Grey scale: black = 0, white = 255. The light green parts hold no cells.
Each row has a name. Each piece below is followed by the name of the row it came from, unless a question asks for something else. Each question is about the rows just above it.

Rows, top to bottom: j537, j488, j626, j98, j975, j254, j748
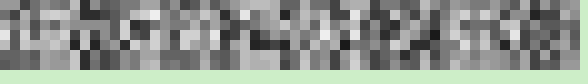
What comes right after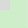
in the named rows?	[142]
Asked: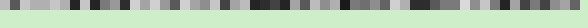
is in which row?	j975
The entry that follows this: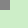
[176]
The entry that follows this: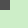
[142]
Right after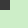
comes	[67]

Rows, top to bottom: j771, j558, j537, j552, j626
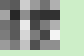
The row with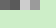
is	j771
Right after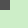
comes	[143]
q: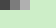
j537
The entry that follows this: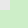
[69]

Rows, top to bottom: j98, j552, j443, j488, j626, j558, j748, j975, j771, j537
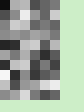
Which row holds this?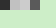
j626
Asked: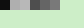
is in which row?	j98
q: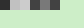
j748

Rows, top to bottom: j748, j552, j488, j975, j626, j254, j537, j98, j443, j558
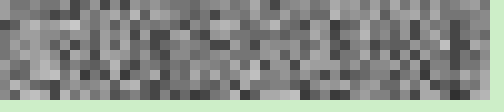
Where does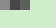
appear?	j98
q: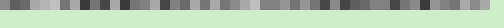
j98
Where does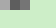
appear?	j488
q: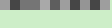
j254
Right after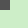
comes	[105]

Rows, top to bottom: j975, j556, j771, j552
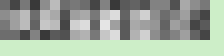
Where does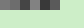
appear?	j975
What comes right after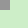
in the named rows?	[99]
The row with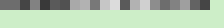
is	j552

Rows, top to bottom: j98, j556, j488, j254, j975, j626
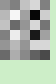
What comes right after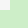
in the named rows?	[161]
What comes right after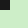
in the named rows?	[161]
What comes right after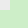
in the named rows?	[173]
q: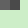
j626
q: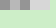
j975
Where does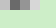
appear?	j488

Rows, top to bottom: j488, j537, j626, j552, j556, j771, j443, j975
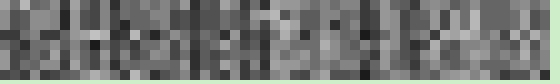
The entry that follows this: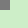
[47]
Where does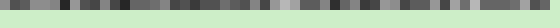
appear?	j626
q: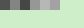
j626

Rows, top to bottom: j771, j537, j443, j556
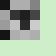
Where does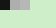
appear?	j556
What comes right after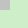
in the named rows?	[42]
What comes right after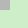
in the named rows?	[174]
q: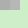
j556
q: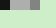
j771

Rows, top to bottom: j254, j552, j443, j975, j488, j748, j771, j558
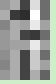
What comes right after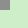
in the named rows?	[173]
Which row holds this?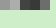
j975
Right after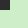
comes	[254]
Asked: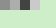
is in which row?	j748
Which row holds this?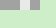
j488

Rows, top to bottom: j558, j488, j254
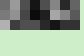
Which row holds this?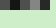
j558
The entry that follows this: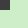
[79]

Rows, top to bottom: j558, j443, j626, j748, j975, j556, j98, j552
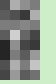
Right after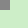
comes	[124]
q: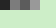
j556
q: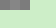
j626
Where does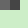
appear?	j748
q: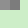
j558
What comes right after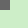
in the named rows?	[69]
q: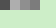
j558

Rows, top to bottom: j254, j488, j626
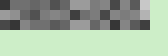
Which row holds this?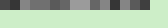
j626
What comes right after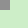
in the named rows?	[102]

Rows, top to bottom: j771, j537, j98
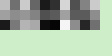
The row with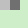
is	j771
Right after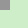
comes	[131]
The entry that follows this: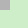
[169]

